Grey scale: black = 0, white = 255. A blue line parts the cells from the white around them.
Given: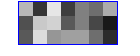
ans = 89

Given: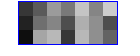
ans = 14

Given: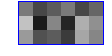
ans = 154

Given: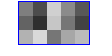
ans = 178

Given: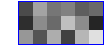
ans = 151

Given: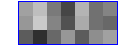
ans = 92

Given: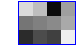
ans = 43

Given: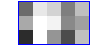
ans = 44

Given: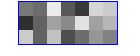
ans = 204
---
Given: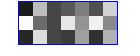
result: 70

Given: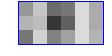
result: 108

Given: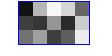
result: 247

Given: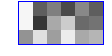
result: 127

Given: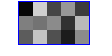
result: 69

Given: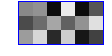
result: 12

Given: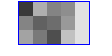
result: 132

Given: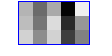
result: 170
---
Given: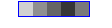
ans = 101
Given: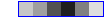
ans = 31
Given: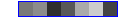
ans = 170
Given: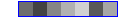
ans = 209
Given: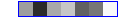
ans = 97
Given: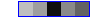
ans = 14
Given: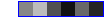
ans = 17
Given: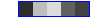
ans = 220
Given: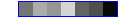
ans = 99
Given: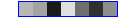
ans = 111
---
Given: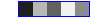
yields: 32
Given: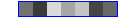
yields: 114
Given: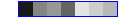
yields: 25
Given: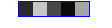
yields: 42
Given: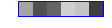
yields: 165
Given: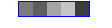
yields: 124
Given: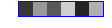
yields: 56
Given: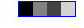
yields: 2
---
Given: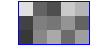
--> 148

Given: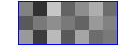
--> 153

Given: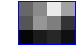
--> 126

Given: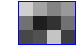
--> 50

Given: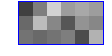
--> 147

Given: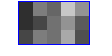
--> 147
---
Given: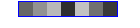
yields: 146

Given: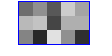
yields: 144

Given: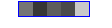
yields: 54

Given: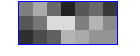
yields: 170

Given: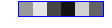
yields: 228

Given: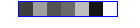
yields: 159

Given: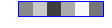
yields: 201

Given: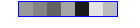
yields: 132

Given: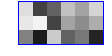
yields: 66

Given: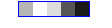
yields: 252
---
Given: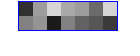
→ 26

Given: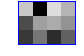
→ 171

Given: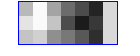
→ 196

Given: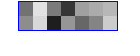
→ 30

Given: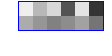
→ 129

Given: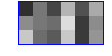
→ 109

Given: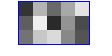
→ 42
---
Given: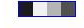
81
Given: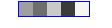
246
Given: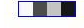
22
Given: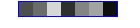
14
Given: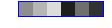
50
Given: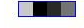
116
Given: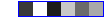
169
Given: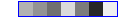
239
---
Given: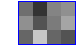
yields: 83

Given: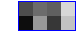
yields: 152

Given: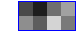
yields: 93

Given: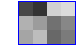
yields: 156

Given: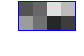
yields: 113

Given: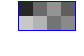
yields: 179

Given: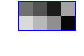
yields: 184

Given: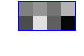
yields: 224

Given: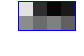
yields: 108
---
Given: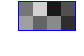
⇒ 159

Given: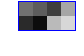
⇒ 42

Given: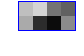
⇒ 170

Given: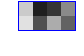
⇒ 225

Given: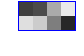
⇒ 223

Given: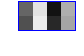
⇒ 80

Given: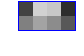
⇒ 128
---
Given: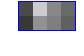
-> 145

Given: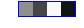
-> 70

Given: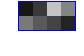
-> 90

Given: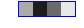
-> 29

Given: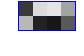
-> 34

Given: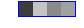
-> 196

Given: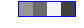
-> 107

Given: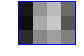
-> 138
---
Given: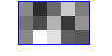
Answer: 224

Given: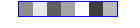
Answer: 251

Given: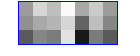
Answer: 24

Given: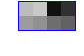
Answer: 145

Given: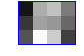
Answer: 250

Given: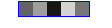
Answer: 23

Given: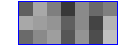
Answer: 148

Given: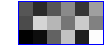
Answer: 194
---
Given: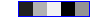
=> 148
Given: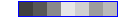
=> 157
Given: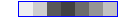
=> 149
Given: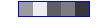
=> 125
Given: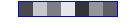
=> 127
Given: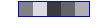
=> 130
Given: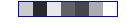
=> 172
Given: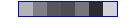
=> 118
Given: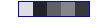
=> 97
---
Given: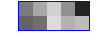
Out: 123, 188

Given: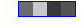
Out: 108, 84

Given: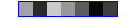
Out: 163, 62

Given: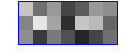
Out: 198, 112

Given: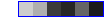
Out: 205, 27

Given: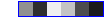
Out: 145, 27

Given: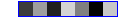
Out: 60, 199

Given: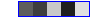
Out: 94, 224

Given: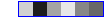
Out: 209, 104

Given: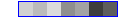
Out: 209, 93
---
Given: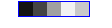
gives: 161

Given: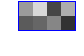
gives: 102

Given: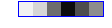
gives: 12

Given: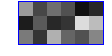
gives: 101

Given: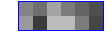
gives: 187

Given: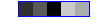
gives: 4

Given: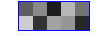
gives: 162

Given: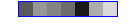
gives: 25

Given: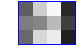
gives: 216

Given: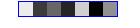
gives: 208
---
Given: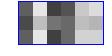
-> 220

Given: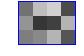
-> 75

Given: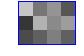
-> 86

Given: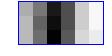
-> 247

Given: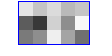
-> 197

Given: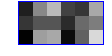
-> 168

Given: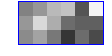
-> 244

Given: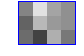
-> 144

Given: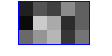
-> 96

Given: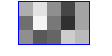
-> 164
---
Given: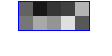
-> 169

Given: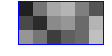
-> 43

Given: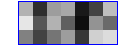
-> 86

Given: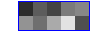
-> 111

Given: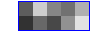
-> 104

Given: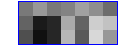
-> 26

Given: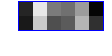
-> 202
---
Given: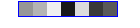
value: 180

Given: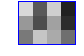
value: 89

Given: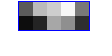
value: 187

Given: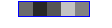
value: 39

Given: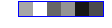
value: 255

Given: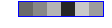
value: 136

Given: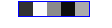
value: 250
